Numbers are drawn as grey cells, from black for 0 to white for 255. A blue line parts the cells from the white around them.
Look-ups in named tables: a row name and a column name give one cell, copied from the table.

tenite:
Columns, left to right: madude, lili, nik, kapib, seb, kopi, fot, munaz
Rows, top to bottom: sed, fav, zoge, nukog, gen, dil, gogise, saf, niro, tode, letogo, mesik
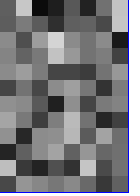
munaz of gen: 152
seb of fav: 95
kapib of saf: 126
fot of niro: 163
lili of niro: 39
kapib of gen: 69
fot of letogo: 74
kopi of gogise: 69
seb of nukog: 152
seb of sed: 88
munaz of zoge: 25
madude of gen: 139
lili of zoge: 79
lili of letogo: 57
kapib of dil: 140
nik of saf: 62
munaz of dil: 124
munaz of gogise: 131
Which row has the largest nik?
zoge

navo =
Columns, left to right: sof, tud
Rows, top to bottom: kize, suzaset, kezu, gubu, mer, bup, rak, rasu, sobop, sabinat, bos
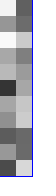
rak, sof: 166
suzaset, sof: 150
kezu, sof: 249
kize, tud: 96
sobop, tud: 105
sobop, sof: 92
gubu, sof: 168
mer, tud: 155
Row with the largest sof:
kezu

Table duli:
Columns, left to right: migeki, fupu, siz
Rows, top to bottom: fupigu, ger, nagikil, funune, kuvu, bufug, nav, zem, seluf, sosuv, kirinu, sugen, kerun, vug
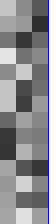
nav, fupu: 61
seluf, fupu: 129
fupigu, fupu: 139
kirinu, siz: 54
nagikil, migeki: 117
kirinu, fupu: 84
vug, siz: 158
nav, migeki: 197
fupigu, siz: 87
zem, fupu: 161
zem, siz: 135
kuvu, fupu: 203
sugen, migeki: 151
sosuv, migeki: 53
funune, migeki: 228
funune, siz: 137
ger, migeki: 164
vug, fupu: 224
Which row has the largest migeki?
funune

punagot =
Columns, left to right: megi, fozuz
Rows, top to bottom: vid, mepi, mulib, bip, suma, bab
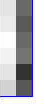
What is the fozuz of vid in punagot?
105
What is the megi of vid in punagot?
228
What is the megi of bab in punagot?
211
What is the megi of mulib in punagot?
253
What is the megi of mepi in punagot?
234
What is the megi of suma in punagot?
228
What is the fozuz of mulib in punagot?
106
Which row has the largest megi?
mulib

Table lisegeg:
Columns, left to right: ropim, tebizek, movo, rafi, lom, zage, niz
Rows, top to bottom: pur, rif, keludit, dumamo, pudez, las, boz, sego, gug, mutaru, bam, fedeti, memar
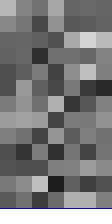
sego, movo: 155
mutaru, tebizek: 53
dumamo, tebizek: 103
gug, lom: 92
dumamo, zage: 103
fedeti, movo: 191
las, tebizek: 153
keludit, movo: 96

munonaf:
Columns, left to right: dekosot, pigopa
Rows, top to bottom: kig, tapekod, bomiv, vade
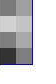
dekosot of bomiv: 126
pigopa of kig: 159
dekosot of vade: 51
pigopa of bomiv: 169
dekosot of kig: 123
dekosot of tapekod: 209
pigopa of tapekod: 196
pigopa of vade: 125

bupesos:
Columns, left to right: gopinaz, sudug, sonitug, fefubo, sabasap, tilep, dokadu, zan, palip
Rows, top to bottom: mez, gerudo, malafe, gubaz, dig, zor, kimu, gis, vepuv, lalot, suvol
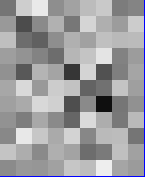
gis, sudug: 125
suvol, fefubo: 161
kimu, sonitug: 216
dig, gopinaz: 145
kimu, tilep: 138
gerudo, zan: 156
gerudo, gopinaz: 153
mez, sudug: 206
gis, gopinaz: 146
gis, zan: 120
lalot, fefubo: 175
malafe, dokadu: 192
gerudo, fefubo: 177
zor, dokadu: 113
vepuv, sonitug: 199
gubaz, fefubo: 109
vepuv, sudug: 232
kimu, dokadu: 15
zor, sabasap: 194
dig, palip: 165
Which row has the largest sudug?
vepuv

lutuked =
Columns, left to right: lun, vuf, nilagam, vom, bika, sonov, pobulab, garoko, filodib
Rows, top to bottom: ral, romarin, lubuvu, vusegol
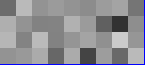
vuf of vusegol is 153
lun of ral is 108
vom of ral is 155
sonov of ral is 140
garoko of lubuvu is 203
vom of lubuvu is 130
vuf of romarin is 147
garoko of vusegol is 105
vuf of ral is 186
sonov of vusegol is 68
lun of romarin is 175
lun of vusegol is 147
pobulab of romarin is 96
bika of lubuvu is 149
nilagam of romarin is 130
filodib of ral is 117
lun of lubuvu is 182

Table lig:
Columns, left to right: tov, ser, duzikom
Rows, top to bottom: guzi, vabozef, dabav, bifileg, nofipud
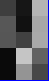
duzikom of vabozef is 167
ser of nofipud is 148
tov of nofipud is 10
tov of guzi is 62
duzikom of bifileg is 98
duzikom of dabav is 169
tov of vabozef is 87
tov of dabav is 86
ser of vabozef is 17
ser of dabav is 65
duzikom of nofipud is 71
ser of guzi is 22
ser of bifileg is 197
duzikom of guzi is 180
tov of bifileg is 10

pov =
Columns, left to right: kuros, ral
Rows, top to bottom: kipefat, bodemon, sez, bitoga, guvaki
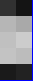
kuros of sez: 192
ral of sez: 204
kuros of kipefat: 49
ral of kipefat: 20
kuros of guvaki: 26
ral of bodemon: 169
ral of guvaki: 34
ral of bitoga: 188
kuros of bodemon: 182
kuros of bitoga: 195

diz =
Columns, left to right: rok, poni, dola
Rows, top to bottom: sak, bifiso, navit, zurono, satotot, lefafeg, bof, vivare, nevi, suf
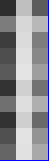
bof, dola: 175
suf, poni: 225
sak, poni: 191
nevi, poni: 227
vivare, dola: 105
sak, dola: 92
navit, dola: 125
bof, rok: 112

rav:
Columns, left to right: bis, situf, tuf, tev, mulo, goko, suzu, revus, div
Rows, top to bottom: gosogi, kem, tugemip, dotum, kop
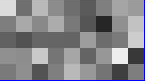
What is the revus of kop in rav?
63
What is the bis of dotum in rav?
144
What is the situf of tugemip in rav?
82
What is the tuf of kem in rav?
137
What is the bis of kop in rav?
122
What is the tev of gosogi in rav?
140
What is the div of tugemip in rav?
205
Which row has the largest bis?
gosogi

